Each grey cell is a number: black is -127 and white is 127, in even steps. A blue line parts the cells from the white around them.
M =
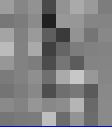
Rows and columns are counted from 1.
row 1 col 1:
29
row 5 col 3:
-2
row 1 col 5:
19
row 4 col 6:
-2
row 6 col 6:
71
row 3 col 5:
-69
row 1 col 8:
-2
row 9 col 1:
-9
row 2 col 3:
11
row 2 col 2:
-3
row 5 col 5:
-9
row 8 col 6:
53
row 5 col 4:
-51
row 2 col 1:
-8
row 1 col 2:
6
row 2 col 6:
23
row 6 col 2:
2
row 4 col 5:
-26
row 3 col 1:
36
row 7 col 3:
8

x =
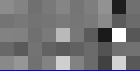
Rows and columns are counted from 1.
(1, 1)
12
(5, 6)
2
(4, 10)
-13
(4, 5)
-36
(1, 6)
-10
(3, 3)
-15
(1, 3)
-15
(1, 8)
18
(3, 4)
-5
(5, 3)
-14
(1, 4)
-6
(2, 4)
-10
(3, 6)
-7
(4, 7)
-20

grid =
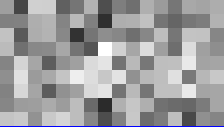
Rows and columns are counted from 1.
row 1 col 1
30
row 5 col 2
84
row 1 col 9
-1
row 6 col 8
71
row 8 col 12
-14
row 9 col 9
1
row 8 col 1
6
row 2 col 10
48
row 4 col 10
38
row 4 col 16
14
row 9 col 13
62
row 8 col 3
30
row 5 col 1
4
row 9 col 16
5
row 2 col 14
-8
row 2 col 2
1
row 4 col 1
59
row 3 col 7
-10
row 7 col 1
2
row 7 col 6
32
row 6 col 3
27
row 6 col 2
97
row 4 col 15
32
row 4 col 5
39
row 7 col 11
-10
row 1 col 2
-57
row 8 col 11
47
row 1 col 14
40
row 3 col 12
62
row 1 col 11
47
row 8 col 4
43
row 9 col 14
-54
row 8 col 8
-84
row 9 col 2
73
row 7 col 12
63

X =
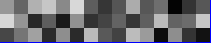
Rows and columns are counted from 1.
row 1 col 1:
24
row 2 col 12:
59
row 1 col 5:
9
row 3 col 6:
-85
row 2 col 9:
-28
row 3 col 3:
33
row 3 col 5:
14
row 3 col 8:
-38
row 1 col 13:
-124
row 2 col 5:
-102
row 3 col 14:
-75
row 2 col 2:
21
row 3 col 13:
14
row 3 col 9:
-61
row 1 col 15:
-40

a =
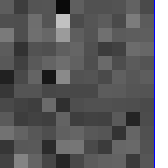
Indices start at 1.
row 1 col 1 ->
-34
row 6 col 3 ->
-27
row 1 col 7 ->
-46
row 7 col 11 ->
-43
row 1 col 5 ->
-117
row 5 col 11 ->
-43
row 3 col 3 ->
-16
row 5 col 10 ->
-36
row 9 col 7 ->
-61
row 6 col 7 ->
-43
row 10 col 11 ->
-47
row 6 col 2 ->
-54
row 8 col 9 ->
-48
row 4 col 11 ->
-24
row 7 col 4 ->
-56
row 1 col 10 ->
-29
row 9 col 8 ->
-62
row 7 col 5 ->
-54
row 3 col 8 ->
-15
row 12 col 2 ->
4
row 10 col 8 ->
-42
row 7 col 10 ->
-42
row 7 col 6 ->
-55
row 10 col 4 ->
-49
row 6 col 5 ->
10
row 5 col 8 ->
-21
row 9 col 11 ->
-51
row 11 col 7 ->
-53
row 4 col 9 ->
-62
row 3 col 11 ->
-33
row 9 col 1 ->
-37
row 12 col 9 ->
-28
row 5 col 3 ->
-38

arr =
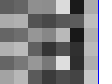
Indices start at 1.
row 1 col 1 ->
-34
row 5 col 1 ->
-26
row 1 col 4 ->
13
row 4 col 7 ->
58
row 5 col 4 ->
-7
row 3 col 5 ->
57
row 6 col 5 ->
-50
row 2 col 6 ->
-35
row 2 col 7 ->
62
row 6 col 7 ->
71
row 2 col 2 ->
48
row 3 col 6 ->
-103

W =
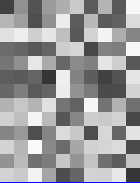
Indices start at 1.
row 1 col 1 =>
-62
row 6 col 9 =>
-44
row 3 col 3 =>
78
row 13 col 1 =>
82
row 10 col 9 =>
-26
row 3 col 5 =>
63
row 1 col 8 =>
52
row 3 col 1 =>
96
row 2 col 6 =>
-36
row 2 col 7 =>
57
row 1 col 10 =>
118
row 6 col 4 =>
-75
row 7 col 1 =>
-23
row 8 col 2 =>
71
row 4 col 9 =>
-2
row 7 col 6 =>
19
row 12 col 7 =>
67
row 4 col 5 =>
77
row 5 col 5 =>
-24
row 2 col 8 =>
-37
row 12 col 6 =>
21
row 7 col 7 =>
-4
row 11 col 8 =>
85
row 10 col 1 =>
5
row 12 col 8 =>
-16
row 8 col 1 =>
50
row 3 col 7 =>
82
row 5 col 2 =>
16
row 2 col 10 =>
91
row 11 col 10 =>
-54
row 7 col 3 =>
-38
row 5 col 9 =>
79
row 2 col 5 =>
108

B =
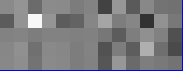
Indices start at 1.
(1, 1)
10
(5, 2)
14
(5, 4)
10
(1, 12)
-12
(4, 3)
-15
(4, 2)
16
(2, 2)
19
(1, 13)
-14
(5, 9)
23
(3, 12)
1
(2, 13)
-7
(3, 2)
4
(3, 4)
2
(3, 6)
0
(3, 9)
-35
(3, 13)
-47
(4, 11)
47
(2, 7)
6
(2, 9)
-2
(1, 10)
-37

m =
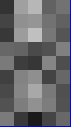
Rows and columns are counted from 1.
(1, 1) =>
-76
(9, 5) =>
-23
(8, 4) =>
-2
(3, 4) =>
-8
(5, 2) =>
-66
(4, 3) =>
-53
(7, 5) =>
-47
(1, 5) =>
-13
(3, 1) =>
-71
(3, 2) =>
28
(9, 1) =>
-4
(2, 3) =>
21

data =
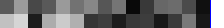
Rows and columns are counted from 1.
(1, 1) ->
-37
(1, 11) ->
-70
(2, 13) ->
-69
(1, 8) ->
-41
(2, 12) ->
-103
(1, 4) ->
-38
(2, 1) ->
65
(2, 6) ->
48
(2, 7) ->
-74

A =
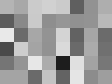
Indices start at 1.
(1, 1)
52
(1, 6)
-32
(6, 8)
30
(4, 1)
-53
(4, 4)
18
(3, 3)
39
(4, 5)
90
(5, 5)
-98
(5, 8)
-8
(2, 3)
74
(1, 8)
46
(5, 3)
103
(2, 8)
57
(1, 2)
40
